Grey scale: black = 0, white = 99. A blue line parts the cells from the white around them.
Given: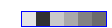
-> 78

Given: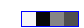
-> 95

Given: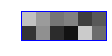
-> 17

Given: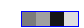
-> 48

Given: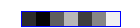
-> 71

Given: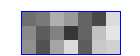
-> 85
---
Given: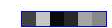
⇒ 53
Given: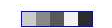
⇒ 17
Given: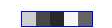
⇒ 39
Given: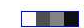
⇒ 6
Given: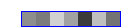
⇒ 45
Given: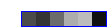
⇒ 6
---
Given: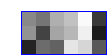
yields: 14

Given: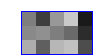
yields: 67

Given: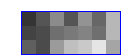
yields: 37

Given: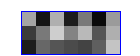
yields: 11

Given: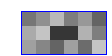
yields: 62

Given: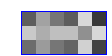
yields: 42

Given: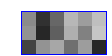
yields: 26
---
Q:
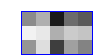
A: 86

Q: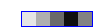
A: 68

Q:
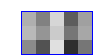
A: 32

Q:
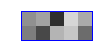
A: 28

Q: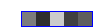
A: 18

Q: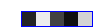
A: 92

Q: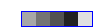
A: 45

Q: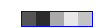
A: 17

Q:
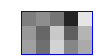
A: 43
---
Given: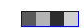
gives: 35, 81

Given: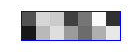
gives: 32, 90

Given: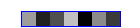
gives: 61, 23

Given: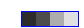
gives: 17, 87

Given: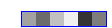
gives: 63, 49

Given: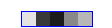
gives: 88, 71

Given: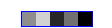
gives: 55, 0

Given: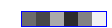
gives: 42, 94

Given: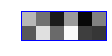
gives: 71, 21
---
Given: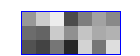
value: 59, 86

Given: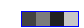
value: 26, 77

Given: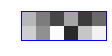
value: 71, 94

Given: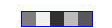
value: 49, 34

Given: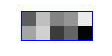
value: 36, 2

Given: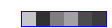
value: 77, 23

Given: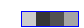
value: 79, 64

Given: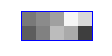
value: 47, 24
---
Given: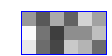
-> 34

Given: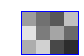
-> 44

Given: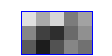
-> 66

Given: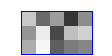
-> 41

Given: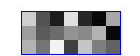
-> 32

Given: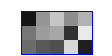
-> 58

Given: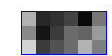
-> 15

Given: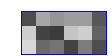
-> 65

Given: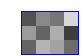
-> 53
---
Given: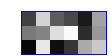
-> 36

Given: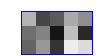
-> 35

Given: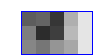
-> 21

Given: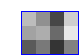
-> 27

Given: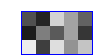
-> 82

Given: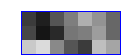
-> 33
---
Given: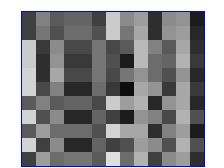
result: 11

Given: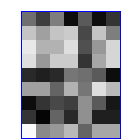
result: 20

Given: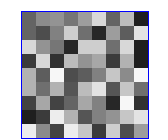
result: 12

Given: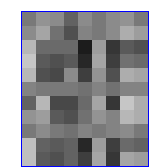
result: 47

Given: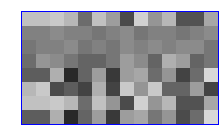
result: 65
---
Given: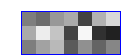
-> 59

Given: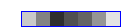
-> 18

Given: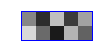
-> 74

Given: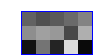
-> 35

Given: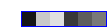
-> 87

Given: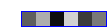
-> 5

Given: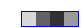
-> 19

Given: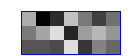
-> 17

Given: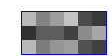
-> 61
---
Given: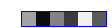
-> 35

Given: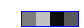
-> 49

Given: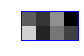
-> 21

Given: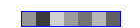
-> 45

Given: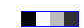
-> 73

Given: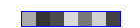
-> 30

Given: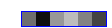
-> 43

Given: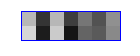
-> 20

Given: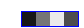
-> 46
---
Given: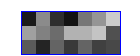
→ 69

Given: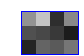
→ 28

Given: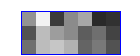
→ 36

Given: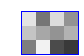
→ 65

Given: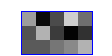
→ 23

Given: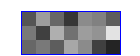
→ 61
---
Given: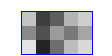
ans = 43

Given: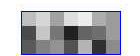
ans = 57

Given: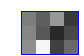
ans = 25

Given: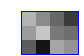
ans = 64

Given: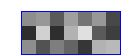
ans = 49

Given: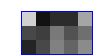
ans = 50

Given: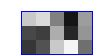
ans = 78

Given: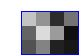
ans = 13
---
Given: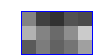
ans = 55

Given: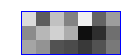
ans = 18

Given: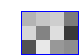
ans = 86

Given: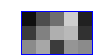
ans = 72

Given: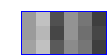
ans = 43

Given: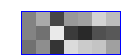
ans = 31

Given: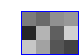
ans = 37
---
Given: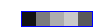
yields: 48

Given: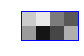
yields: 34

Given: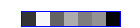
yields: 39

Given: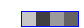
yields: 60

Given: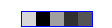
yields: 33

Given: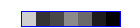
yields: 20

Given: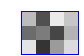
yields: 31

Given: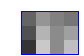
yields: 39

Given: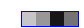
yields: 59

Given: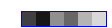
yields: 40
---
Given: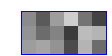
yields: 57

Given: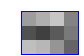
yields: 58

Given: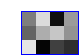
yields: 25

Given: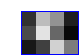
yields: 81

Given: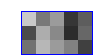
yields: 60

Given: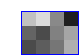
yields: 46

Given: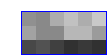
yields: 25

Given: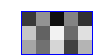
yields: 83

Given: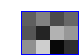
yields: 3

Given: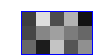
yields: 76
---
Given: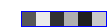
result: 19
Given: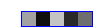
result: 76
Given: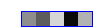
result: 83
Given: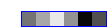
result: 90
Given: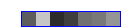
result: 17
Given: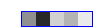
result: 81
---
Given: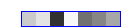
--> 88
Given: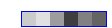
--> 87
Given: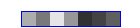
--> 47
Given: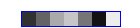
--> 39
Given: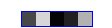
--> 83
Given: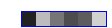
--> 73
